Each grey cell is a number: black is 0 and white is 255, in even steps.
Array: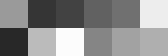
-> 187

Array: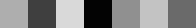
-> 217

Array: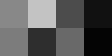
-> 17

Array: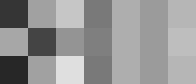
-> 223

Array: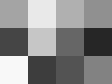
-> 38

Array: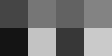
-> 131

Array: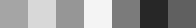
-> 150
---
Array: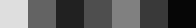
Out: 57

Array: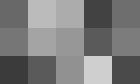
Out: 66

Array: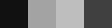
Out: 190

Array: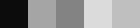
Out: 219

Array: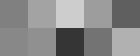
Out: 157

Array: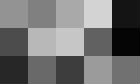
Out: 211
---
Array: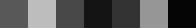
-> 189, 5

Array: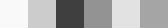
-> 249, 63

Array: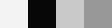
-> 243, 7

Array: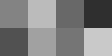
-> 201, 47

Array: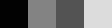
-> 220, 2

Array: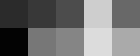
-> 220, 3

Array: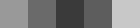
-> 200, 58
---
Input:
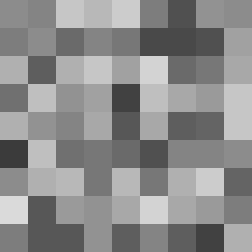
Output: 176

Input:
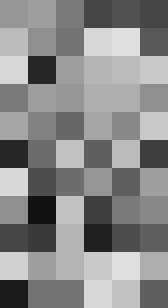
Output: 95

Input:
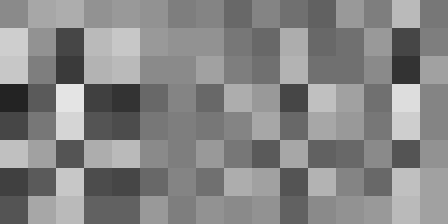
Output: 161

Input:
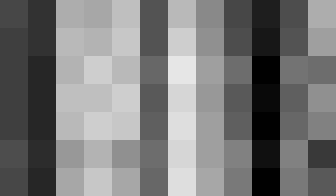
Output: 89

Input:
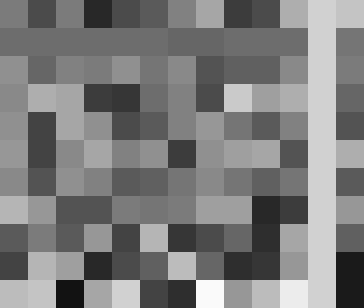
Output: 26

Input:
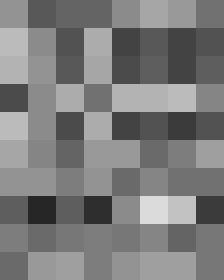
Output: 119

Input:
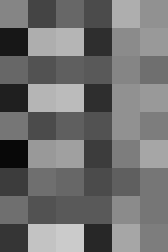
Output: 125

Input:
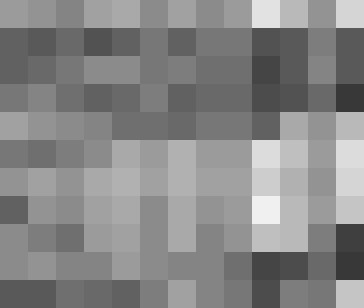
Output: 197
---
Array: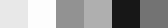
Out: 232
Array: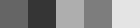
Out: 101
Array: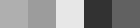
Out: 175
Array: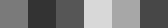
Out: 122
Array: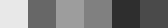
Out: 232
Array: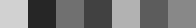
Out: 209
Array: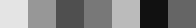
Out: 228
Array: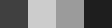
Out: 64
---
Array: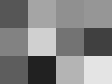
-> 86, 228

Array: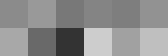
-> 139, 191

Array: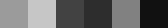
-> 155, 17

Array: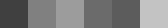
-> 64, 195

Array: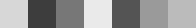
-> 215, 187

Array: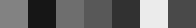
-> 130, 73

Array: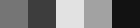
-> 117, 18

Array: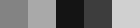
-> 131, 208

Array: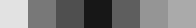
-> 226, 170
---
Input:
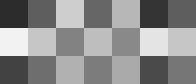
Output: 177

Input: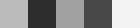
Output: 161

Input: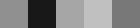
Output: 166

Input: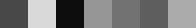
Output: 13

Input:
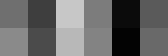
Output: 184

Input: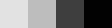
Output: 62

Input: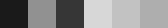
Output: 54

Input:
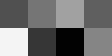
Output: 2

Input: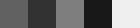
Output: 126

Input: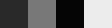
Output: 5
